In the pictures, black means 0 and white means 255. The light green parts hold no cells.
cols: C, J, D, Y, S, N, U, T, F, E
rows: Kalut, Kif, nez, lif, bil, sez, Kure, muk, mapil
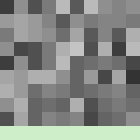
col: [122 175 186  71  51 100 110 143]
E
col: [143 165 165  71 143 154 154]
J
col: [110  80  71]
U
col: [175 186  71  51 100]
E
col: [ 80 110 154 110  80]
U

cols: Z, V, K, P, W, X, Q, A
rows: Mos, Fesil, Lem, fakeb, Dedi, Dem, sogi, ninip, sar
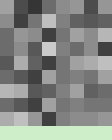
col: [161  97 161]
P
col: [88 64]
K
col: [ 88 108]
Z

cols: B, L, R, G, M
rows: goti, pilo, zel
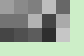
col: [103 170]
M
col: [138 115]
L
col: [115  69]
B
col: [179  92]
R
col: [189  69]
G

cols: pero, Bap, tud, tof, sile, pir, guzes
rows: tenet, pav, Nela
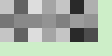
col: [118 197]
pero
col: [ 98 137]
Bap
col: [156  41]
pir

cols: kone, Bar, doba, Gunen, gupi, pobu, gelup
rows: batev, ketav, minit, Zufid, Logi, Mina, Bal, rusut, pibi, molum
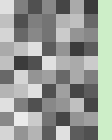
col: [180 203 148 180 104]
gupi
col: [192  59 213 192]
Bar

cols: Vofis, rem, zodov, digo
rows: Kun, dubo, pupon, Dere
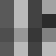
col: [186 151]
rem
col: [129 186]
digo
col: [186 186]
rem

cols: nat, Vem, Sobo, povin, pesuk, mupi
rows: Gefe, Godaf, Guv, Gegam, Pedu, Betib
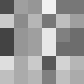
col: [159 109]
mupi
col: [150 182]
Sobo
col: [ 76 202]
nat
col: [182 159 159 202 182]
Sobo

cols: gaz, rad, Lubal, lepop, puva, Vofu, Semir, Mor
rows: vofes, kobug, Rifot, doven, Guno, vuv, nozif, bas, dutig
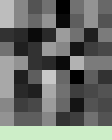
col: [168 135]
gaz
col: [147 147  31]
Semir

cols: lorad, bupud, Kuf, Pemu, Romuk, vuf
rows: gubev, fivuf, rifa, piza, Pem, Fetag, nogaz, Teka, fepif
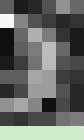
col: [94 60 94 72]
bupud
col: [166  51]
bupud
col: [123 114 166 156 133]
Kuf
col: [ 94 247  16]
lorad
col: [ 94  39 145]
lorad
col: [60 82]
Romuk
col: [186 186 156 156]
Pemu

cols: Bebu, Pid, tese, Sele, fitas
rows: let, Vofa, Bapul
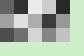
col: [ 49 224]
Pid
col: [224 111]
Pid
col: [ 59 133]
Sele
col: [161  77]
Bebu
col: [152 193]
fitas

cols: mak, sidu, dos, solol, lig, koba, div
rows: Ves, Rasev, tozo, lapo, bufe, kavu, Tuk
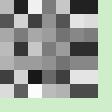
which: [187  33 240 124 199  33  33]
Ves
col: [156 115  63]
lig
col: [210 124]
sidu
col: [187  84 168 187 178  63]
mak
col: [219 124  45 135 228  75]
div
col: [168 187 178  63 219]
mak

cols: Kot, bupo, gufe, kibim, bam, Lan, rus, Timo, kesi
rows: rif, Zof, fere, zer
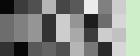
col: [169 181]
Lan
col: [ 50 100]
kibim
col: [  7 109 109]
Kot
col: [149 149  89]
gufe
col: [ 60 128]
bupo

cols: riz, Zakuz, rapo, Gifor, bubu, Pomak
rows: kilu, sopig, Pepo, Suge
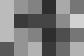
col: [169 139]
bubu
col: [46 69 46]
Gifor
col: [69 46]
Gifor
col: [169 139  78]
bubu

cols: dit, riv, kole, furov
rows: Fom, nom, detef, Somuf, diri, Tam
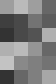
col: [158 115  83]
kole
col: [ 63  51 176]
dit
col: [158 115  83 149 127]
kole

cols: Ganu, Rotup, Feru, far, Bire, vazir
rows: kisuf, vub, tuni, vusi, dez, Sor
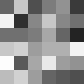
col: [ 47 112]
Rotup
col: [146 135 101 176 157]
Bire
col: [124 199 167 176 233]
far
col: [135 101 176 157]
Bire
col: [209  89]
Rotup

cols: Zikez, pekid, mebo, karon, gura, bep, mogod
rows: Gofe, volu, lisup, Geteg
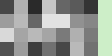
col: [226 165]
karon
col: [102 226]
gura

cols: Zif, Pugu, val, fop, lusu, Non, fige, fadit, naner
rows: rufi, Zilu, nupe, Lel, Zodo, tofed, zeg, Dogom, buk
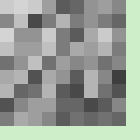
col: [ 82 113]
val
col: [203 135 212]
Zif
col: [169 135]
Non

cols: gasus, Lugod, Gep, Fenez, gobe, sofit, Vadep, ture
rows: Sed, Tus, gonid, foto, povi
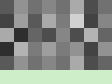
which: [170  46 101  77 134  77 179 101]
gonid
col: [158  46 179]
Lugod

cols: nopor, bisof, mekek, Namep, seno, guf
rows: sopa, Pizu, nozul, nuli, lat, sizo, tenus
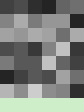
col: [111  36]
guf
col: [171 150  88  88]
bisof
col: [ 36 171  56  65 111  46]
guf
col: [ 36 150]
Namep
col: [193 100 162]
seno
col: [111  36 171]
guf

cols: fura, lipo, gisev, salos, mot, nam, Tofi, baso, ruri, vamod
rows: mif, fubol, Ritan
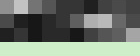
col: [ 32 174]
Tofi
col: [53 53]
mot
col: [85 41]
salos
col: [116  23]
gisev
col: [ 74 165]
vamod
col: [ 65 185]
baso

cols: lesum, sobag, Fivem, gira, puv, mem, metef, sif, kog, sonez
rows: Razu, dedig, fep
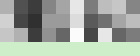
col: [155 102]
puv
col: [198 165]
kog
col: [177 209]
lesum
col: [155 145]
gira

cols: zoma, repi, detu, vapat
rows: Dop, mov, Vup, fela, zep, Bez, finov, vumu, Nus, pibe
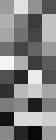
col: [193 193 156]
vapat
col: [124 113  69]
repi
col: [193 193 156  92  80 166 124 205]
vapat

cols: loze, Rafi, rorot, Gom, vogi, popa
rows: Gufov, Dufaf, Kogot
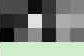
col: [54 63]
Gom
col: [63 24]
Gom

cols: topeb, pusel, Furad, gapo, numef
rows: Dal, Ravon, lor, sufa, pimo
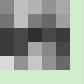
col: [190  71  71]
pusel
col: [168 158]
numef

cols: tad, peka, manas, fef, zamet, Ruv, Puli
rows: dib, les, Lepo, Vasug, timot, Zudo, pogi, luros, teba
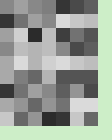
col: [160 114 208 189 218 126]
peka
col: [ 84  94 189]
Puli
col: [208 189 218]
peka
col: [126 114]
peka
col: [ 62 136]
zamet
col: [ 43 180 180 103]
manas

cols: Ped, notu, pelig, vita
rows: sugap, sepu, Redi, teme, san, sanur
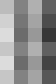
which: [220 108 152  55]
Redi
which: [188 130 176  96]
sugap

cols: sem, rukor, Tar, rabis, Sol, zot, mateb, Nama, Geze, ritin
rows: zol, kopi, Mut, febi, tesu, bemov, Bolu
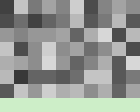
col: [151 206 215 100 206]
rabis
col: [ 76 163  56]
rukor
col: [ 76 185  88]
Geze
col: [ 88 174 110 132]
mateb
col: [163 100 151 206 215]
rabis
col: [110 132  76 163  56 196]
rukor

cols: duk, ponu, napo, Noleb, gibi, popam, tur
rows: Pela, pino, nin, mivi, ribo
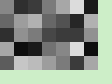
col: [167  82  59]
gibi
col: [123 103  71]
Noleb
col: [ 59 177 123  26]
napo
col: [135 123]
gibi

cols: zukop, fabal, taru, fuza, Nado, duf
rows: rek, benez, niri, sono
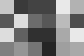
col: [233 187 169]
Nado
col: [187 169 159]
Nado
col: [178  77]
duf
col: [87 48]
fuza
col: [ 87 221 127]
zukop
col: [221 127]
zukop

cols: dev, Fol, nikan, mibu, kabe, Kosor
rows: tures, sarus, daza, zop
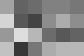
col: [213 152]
dev
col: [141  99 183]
Kosor
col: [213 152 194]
dev

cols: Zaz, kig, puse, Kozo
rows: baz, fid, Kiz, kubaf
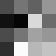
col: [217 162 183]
puse
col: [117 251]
kig
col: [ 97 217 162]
puse
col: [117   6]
kig

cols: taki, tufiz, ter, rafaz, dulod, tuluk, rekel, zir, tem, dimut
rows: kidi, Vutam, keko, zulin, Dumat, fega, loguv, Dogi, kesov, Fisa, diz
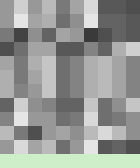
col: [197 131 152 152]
rafaz
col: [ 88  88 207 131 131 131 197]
dimut
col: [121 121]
tufiz
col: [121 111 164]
dulod
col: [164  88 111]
dulod
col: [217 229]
rekel
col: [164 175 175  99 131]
taki

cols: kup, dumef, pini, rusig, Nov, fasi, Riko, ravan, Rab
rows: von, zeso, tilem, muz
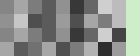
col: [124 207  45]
ravan
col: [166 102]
Riko

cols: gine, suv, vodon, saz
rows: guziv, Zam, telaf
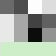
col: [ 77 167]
suv
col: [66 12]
vodon

